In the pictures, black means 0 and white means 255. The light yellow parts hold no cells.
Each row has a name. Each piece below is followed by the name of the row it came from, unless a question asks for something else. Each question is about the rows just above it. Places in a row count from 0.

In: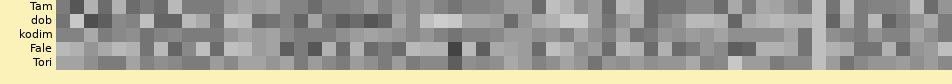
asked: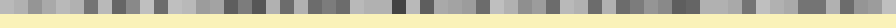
Fale
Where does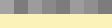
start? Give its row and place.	Tori, 16
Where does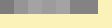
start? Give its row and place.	Tam, 11
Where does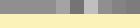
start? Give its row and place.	kodim, 48
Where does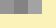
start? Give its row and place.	kodim, 35
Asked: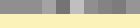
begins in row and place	kodim, 49

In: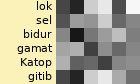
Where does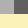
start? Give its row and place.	Katop, 0
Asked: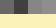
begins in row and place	Katop, 2
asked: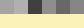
gamat
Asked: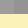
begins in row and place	sel, 1
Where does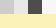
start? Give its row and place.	lok, 2

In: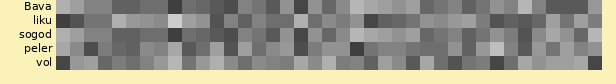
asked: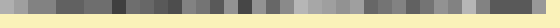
Bava

